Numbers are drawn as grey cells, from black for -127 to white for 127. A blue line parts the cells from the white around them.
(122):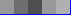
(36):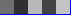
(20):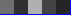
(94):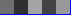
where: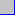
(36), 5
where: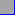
(94), 3
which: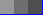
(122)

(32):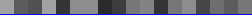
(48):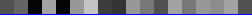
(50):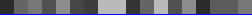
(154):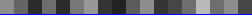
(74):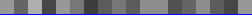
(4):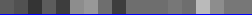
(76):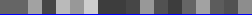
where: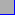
(74), 3
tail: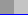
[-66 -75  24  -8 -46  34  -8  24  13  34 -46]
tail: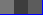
[ -8 -35  13  13 -46 -26  13 -35 -57  24]
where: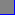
(32), 11
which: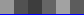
(76)

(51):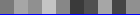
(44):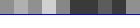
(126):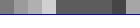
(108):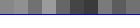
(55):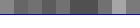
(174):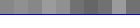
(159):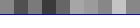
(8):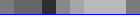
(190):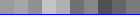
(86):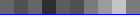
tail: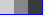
[-69 -35 -69  16]
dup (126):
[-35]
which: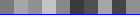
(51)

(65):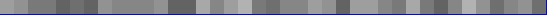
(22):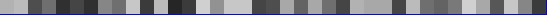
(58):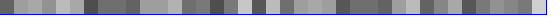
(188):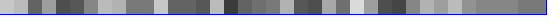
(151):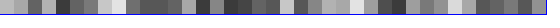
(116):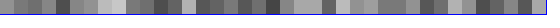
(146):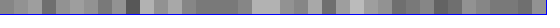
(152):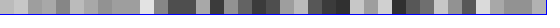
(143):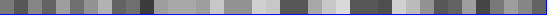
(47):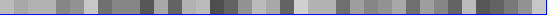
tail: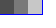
[-40  59 -16  30  40  30 -40 -16 -16 -28  30  59 -28   6  40 -40  -6  18
   6  -6  80]
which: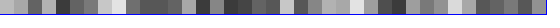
(151)
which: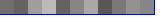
(58)

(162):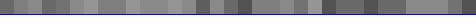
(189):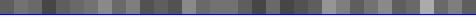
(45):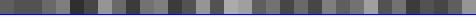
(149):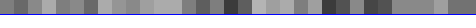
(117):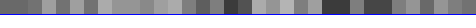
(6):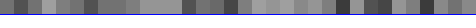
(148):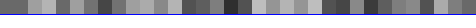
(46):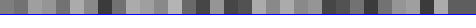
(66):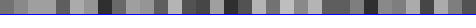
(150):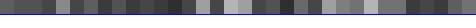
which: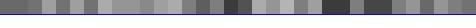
(117)
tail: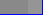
[  9 -33   9 -22 -45  -1  -1   9 -13  21 -45 -22 -22 -45 -22 -22   9   9
   9 -13 -45]

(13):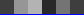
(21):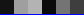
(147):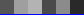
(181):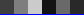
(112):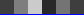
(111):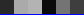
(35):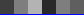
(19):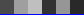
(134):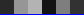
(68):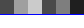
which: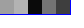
(21)
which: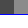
(147)
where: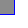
(147), 5
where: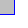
(19), 3
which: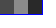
(147)
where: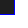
(68), 6

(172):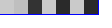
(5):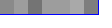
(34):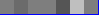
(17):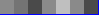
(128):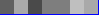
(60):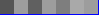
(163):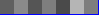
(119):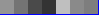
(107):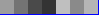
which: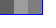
(60)
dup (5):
[29]
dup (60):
[29]
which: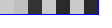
(172)
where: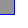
(119), 1
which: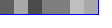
(128)

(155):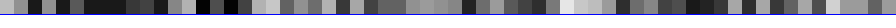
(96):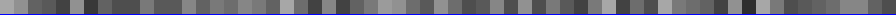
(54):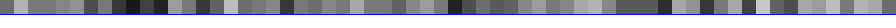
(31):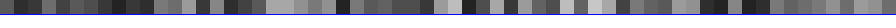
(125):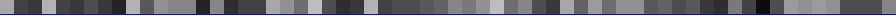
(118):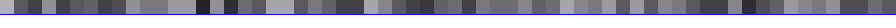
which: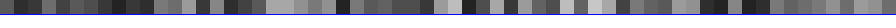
(31)
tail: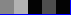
[ -61   50   71  -29   17  -18   50  -71   39  -61  -29  -29   17   27
   17    6  -92  -18   27  -38  -61  -81   -6  102   71   61   27  -81
  -18    6  -61  -49 -102  -92  -71   39  -81   39  -71  -29   39  -49
   81   27   27  -29   27]

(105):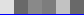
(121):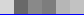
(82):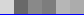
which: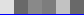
(105)
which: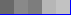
(121)
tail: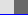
[  9  -2  66 -22]

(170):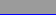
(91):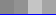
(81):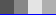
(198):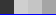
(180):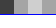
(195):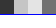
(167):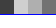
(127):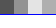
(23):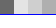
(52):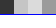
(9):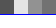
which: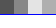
(81)
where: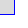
(52), 3
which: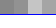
(91)
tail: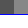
[100  47]
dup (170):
[27]
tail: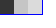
[27]
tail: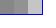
[37]

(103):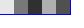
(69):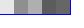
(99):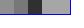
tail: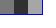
[38]
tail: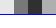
[-47]
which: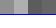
(69)

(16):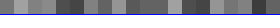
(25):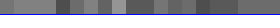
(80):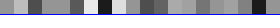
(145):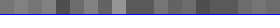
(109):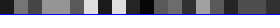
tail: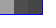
[ 21 -10   1 -67 -28]
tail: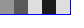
[ -90 -121  -38  -19  -78   33  -38  -90  -49  -49  -78]
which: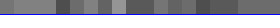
(25)
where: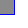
(16), 4

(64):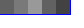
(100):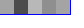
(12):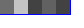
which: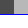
(100)
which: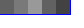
(64)

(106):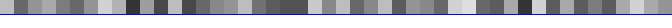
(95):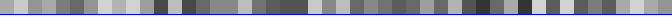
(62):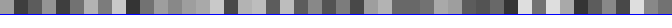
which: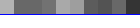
(62)
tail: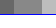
[-13 -35 -44 -44  73   8  61 -23   8 -13 -35 -23  30 -23  51 -44 -75 -23
  41 -75  82 -35  82 -35  -3 -35  41  82  41  20]
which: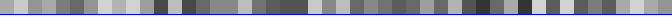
(95)

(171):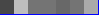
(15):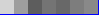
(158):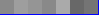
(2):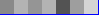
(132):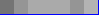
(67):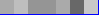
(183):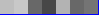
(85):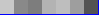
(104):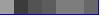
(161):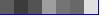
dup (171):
[-11]
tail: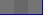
[42]
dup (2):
[51]
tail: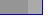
[-23  72]
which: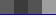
(161)

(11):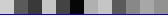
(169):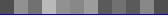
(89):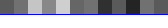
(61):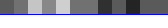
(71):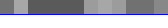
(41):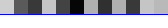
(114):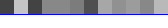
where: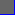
(89), 6
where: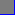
(114), 6
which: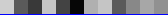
(11)

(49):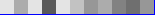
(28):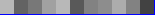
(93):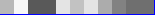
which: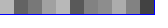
(28)
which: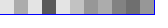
(49)
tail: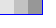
[ 44   2 -16  23]
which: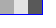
(49)

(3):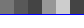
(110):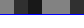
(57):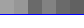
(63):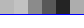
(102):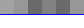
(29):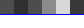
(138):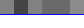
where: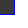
(29), 6
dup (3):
[-59]
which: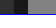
(110)

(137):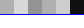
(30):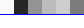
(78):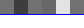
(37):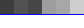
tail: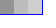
[-3]
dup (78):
[-13]

